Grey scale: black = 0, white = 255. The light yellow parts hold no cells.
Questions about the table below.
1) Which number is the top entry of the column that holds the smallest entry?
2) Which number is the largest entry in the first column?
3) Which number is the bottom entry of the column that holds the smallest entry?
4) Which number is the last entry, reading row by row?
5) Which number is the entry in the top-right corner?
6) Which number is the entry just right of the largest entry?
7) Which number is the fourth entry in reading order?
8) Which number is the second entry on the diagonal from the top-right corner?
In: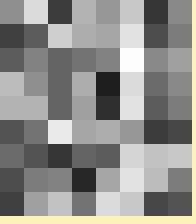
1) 151
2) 188
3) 219
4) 84
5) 137
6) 137
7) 180
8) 77
